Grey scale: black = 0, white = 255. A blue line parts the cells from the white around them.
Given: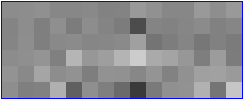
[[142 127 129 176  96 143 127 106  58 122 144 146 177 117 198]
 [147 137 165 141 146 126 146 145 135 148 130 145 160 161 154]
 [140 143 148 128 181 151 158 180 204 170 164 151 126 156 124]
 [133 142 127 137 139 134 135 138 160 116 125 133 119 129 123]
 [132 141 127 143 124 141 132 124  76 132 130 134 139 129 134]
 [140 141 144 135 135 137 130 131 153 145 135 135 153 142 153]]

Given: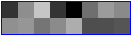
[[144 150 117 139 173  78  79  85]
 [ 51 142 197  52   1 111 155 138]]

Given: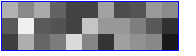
[[ 63 174 102 124 218 133  53 160 145 136  25]
 [ 90 240  91  83  67 197 152 152 126  89  49]
 [177 137 170  99  67  68 162  76  84 153 139]]

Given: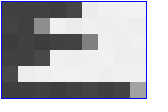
[[ 63  63  65  61  64  68  63  67 162]
 [ 73 237 239 241 241 240 238 240 240]
 [ 65  64  72 239 238 239 241 238 238]
 [ 61  65  61  65  66 128 239 238 240]
 [ 67  64 142 240 235 239 238 239 237]
 [ 65  64  64  62  70 236 240 241 242]]

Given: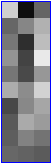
[[103  98  91]
 [ 94 130 115]
 [ 89 170 155]
 [ 72 136 166]
 [172 140 210]
 [118  73 151]
 [147  67 233]
 [119  46 189]
 [102 134 177]
 [207  14 101]]

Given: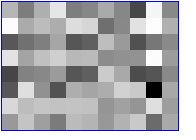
[[153 196 159 123 187 180 152 178 201 107 169]
 [216 189 197 194 195 193 149 161 149 223 158]
 [ 87 223 145  82 174 165 173 209 201   1 168]
 [ 70 130 136 155  86  95 203 169  76  85 137]
 [226 164 192 207 184 186 140 145 146 252 156]
 [ 88 113 127 166  86  96 190 154  81 119 138]
 [252 171 188 173 221 214 111 136 226 253 176]
 [182 125 175 230 126 135 170 135  71 245 137]]

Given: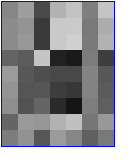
[[125 146  87 155 134  96 121]
 [101 154 150 178 192 118 152]
 [142  82 101  42  21 126  95]
 [148  85  86  61  55 131  91]
 [155  87  78  72  72 132  88]
 [100  92 197  33  26 124  62]
 [139 152  58 201 208 122 178]
 [140 147  58 201 202 121 172]
 [134 158  74 178 194 127 196]]

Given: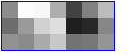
[[146 139 170 200 115 120 149]
 [109 154 209 223  31  40 135]
 [140 251 247 174  66 129 188]]
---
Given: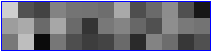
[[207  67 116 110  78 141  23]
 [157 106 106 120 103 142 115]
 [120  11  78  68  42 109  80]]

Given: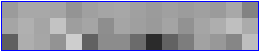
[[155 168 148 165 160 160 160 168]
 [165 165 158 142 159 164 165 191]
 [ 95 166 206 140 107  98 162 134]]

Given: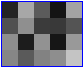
[[ 35  91 163]
 [ 80  59  84]
 [142 146 153]
 [134 130 196]]

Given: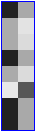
[[ 34]
 [171]
 [171]
 [ 34]
 [171]
 [232]
 [ 34]
 [ 34]]

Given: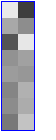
[[233]
 [168]
 [ 84]
 [146]
 [156]
 [133]
 [140]
 [120]]

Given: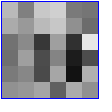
[[185 200 122]
 [171 186 144]
 [114  55  48]
 [111  76  28]
 [122  74  18]
 [145 165 171]]

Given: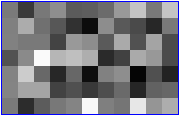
[[122 120  91 107 196 196]
 [128 112  49 141  74 121]
 [129 121 153  90  81  75]
 [ 82 250 191  42 170  75]
 [131 104 103 129   5  34]
 [132 165  80  78  38 103]
 [122  92 132 127 231 173]]
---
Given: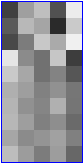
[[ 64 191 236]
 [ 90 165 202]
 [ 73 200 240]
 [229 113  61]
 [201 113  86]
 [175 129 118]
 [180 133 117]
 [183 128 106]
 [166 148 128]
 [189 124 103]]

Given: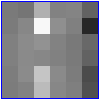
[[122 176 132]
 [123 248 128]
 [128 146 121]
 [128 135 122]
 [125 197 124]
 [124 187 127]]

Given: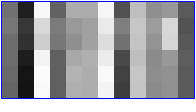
[[113 248 173 245 190 152]
 [119 216 153 234 198 215]
 [109 206 143 221 196 213]
 [108 243 168 236 190 152]
 [105 251 179 249 198 145]
 [101 249 175 244 197 144]]

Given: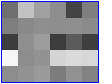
[[111 161  67]
 [126 143 143]
 [ 60 156  91]
 [246 146 218]
 [140 154 145]]

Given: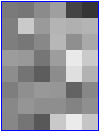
[[122 139  68]
 [127 154 176]
 [126 136 143]
 [156 118 233]
 [141  93 223]
 [126 152  99]
 [136 142 131]
 [135  88 235]]

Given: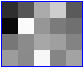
[[ 46 171  90]
 [  9 150 112]
 [119 167 131]
 [156 247 163]]

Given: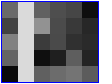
[[106  97  70]
 [ 66 146  57]
 [129  59  48]
 [100  15  94]
 [ 10  96 116]]
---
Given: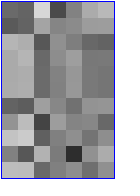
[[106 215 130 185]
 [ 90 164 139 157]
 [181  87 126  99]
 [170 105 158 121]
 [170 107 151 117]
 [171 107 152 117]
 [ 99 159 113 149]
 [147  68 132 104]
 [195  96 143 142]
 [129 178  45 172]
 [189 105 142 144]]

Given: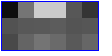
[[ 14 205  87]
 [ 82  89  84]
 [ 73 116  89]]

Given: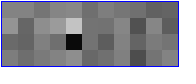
[[131 117 136 126 112 100]
 [148 142 195 114  81  93]
 [106 128  10  93 100 116]
 [125 122 142 112  77 131]]

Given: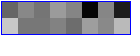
[[102 117 133 134]
 [200 119 109 137]]

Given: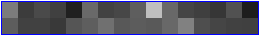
[[124  74  32  66  94 104  63  81]
 [ 93  65  85 112  92 104  78  65]]

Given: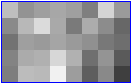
[[190 159 159 212]
 [138 219 122 140]
 [115 154 154 120]
 [131 176 177 148]
 [126 185 157 137]]
